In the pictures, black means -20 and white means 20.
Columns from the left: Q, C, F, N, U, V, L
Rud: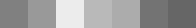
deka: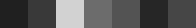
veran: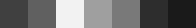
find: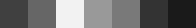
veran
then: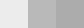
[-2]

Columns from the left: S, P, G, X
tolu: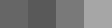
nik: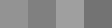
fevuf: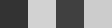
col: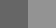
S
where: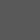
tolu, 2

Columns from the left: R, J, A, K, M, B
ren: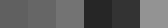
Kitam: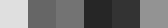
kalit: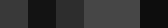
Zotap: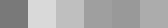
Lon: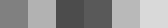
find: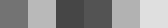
Lon
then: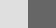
[-2]

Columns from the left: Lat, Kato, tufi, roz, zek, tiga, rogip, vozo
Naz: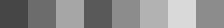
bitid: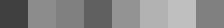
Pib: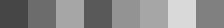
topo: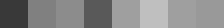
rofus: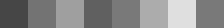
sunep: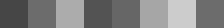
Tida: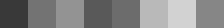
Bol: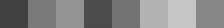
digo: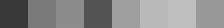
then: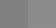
[-6]
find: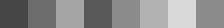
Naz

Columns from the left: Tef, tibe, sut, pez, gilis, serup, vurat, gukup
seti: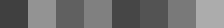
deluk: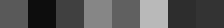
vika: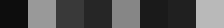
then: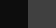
[1]
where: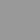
vika, 2
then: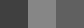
[9]
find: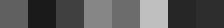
deluk

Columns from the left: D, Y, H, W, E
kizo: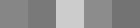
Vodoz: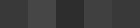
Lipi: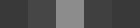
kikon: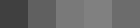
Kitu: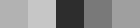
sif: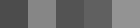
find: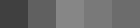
kikon
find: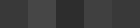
Vodoz

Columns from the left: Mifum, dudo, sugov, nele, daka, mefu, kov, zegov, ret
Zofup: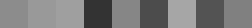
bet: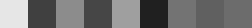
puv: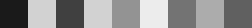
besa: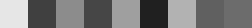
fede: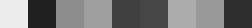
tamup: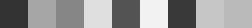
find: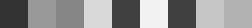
tamup
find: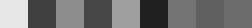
bet

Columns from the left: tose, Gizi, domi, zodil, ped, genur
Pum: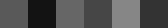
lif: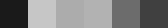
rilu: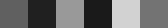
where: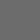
lif, 5
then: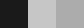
[8]
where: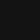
Pum, 2
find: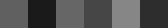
Pum
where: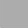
lif, 3

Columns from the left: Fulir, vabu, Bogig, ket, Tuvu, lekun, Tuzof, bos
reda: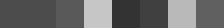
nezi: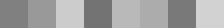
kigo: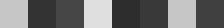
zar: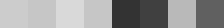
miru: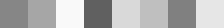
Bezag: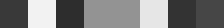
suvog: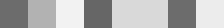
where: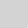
nezi, 8
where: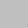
miru, 6
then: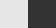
[-9]
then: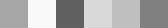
[16]
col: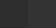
Tuvu

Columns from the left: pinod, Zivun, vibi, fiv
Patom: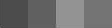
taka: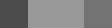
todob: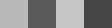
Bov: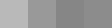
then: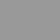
[-2]
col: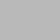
pinod
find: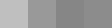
Bov
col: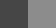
fiv
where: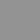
Patom, 3
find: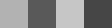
todob

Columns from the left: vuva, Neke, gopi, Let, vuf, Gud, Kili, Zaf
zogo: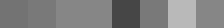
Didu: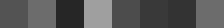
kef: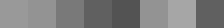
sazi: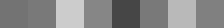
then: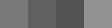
[6]
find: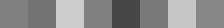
sazi
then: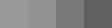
[-7]
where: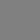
sazi, 8

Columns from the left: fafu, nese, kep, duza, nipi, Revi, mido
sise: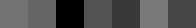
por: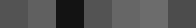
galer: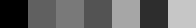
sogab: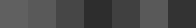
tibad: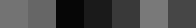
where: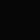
tibad, 3
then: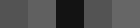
[-3]
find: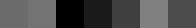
tibad
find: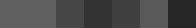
sogab

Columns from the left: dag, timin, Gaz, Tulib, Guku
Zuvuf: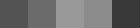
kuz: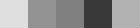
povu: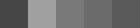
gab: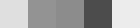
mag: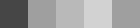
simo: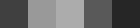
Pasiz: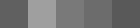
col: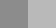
Gaz
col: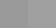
timin

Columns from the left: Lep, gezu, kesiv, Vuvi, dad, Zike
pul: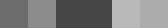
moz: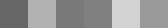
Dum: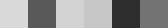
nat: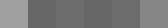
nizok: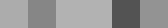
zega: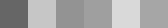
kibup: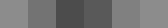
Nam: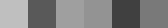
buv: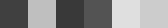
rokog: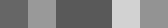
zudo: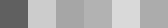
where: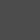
kibup, 3
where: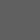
zudo, 1
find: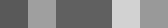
rokog

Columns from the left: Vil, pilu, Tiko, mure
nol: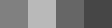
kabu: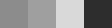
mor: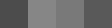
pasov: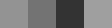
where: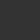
pasov, 3
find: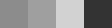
kabu
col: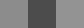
Vil
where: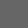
nol, 3
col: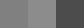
Vil
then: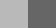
[-9]
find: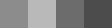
nol

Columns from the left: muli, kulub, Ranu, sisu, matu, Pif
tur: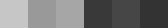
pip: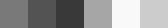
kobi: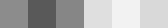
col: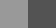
kulub
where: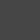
tur, 5
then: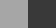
[-9]
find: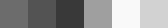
pip
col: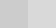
Pif
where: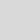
kobi, 6
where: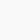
pip, 5

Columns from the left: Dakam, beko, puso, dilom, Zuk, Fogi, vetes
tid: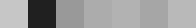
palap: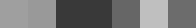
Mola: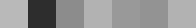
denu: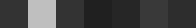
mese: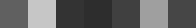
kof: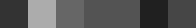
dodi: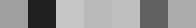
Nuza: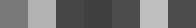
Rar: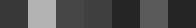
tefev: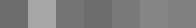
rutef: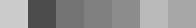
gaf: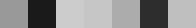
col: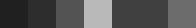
dilom
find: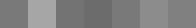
tefev
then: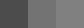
[2]

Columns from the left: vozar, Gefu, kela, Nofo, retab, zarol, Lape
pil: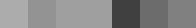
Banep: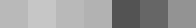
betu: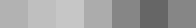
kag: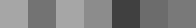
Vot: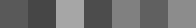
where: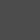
Vot, 4
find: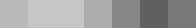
betu
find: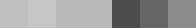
Banep
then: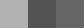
[3]
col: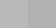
vozar
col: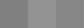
Lape

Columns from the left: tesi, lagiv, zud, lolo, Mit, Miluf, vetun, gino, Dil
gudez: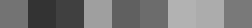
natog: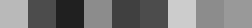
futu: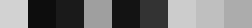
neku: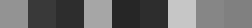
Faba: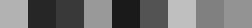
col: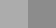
gino
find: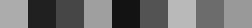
Faba
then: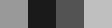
[0]

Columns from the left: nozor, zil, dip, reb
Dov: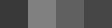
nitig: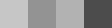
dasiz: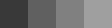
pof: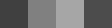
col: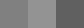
zil
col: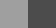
reb
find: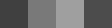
pof
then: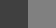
[6]
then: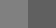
[-9]
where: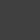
pof, 1
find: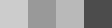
nitig

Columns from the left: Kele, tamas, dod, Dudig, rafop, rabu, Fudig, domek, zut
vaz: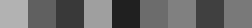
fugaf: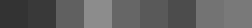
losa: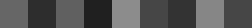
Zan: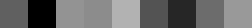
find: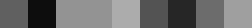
Zan
